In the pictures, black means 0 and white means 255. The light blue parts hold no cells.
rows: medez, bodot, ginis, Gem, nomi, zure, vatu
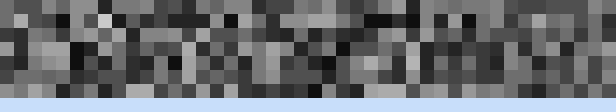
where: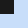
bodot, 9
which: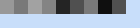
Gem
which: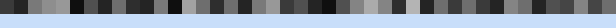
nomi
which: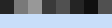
nomi
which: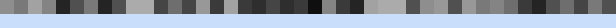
vatu
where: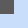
bodot, 10

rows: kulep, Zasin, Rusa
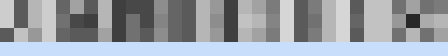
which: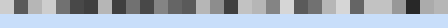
Zasin
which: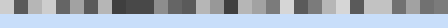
kulep
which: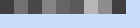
Zasin
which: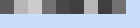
Zasin
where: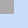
Zasin, 31

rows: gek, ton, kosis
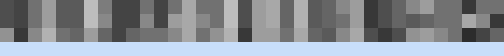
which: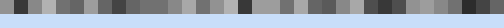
kosis
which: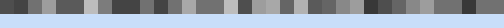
gek
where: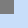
gek, 8

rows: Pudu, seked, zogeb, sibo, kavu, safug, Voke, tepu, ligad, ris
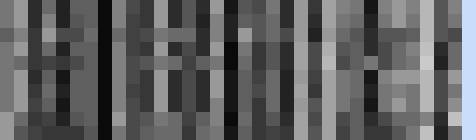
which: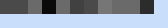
zogeb
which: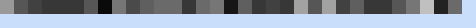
ris
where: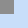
tepu, 33
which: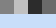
sibo
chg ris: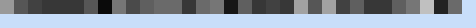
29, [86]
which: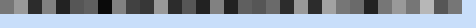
seked
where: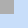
sibo, 24

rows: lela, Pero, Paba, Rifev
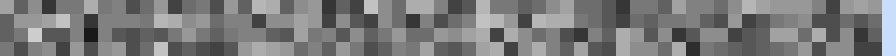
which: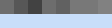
Pero
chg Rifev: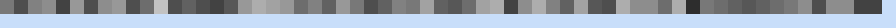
58, [152]
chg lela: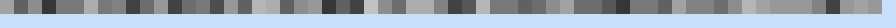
10, [78]
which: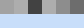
Paba
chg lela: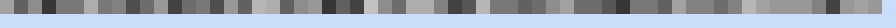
53, [141]

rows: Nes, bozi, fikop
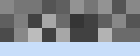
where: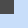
fikop, 1
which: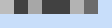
fikop
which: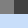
bozi
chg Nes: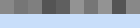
3, [118]
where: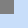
bozi, 2

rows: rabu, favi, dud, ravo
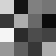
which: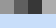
ravo
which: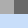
favi

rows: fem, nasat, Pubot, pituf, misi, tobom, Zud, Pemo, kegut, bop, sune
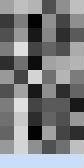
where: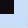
misi, 3
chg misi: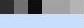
5, [171]
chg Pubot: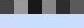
1, [80]
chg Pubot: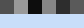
3, [24]
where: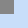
Pubot, 4
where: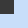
nasat, 1
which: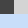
tobom

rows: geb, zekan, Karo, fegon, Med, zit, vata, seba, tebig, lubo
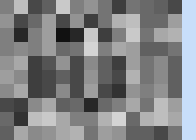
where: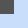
Med, 4
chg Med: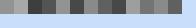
9, [62]

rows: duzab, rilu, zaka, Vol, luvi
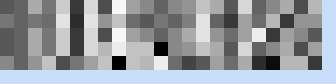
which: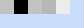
luvi
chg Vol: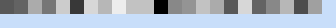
21, [171]

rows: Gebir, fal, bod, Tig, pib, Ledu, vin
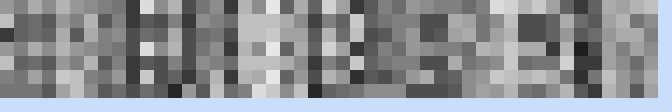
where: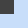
fal, 23
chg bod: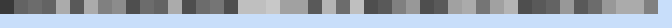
39, [78]

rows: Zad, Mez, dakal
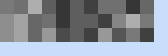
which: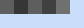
Zad
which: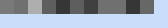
Zad

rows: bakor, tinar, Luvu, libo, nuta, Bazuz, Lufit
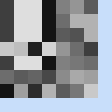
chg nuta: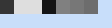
1, [62]
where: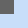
Bazuz, 3
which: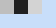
libo

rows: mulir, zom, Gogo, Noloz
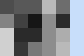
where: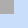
Gogo, 5
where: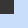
Noloz, 2
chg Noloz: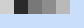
2, [54]
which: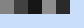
zom
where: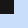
zom, 3
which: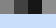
zom

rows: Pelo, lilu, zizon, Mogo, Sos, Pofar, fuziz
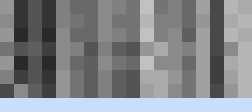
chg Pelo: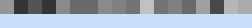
5, [128]
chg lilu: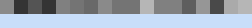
14, [105]
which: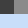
Mogo

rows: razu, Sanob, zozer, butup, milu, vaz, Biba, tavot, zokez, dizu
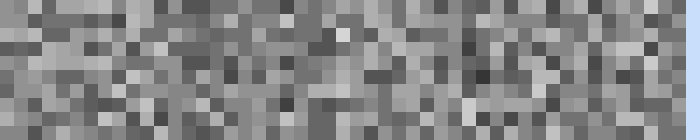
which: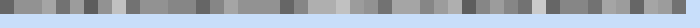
Biba
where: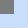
milu, 23
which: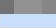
Biba

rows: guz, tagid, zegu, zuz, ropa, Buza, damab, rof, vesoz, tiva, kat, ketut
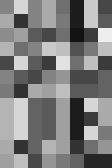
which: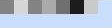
guz
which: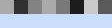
tagid
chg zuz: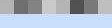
5, [191]
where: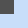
zuz, 6
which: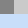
zuz
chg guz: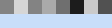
8, [71]
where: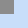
zegu, 1

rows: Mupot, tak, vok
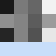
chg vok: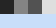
4, [231]
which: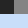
vok
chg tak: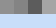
4, [155]
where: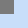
Mupot, 2

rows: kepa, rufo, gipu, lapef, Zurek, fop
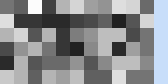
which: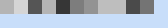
gipu
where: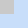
fop, 1
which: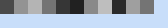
lapef
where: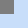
gipu, 6

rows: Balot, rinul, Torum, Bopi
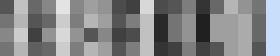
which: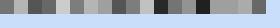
rinul
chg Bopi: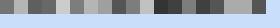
17, [159]
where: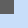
Bopi, 3
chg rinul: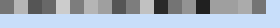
19, [104]
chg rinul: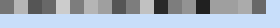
13, [116]
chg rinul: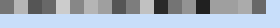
6, [125]

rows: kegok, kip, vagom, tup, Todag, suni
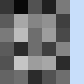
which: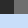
tup
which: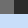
suni
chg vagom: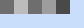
1, [122]

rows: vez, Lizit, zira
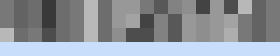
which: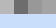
Lizit
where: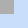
zira, 17
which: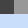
vez
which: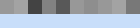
Lizit

